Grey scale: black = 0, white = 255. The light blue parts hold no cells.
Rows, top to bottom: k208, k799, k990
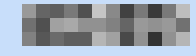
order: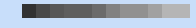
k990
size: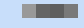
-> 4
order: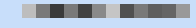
k208
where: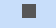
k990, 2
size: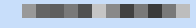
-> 12
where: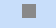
k208, 7
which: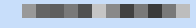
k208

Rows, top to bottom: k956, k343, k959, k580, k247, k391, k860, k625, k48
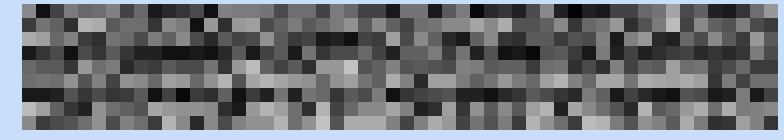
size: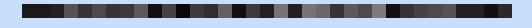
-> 35
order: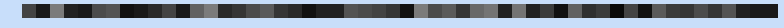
k860

